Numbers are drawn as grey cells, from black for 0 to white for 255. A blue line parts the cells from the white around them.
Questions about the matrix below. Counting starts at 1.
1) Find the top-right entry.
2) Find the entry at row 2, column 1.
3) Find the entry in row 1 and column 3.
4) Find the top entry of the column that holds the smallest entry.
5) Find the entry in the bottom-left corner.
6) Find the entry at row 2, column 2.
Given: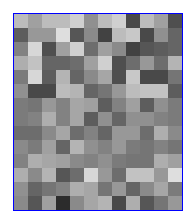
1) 79
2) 93
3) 188
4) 188
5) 138
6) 152

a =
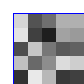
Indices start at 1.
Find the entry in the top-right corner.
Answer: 176
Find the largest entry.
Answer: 233
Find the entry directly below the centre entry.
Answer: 141
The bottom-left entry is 50
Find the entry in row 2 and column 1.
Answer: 227
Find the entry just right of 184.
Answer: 56
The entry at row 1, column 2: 83

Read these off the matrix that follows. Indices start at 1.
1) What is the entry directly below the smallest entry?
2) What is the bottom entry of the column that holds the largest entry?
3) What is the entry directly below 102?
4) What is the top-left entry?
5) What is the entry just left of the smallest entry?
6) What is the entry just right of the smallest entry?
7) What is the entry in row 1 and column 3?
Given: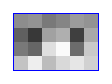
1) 102
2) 217
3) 238
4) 141
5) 96
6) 161
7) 121

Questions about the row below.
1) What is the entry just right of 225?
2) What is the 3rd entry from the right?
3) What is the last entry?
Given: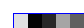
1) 4
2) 40
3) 96

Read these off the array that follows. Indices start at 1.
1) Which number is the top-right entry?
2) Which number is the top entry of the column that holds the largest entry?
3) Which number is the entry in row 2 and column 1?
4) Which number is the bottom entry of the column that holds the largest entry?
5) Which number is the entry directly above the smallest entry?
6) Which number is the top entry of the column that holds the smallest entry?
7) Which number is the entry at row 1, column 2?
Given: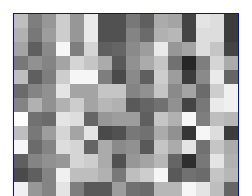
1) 60
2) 190
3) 177
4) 240
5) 164
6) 68
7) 126

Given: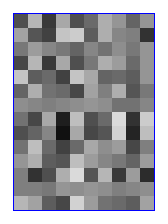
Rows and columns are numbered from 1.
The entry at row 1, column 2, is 182
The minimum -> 17
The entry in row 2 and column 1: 162
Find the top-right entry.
149
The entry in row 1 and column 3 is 57
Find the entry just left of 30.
168
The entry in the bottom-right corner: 162
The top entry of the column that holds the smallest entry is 168
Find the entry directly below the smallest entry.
65
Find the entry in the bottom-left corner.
182
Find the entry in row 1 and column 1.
79
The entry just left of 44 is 156
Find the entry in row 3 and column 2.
156
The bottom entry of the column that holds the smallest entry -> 71
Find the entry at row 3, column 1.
120
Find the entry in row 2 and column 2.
85
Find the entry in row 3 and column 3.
134

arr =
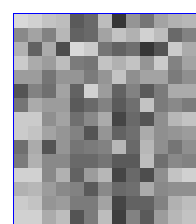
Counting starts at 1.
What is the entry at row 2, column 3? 130
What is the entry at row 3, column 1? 177
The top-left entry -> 217
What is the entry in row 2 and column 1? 137
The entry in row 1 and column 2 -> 209
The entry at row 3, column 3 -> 171
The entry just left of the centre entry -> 137
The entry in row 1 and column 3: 195
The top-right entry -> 183
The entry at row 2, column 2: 163
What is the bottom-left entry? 209

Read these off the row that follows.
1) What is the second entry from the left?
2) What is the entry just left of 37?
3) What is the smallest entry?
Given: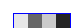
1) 103
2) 202
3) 37

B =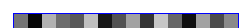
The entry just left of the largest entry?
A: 53
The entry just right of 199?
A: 103
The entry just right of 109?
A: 88
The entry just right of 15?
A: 162
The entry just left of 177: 7

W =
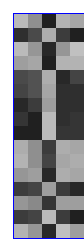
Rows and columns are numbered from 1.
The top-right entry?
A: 166
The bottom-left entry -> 179
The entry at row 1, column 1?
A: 186
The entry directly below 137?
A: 68
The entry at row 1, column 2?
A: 143
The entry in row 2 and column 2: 74
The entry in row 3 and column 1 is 186
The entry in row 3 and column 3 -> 40
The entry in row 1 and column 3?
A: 32
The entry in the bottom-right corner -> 158
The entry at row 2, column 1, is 47

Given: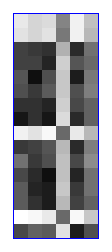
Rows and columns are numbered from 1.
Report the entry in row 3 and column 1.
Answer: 65
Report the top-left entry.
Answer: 233
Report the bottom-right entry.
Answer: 79
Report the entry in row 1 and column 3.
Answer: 219
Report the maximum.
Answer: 255
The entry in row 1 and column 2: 213
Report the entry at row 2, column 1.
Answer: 226
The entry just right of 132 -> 241
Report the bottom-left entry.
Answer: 72
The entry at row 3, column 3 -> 49
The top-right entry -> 192
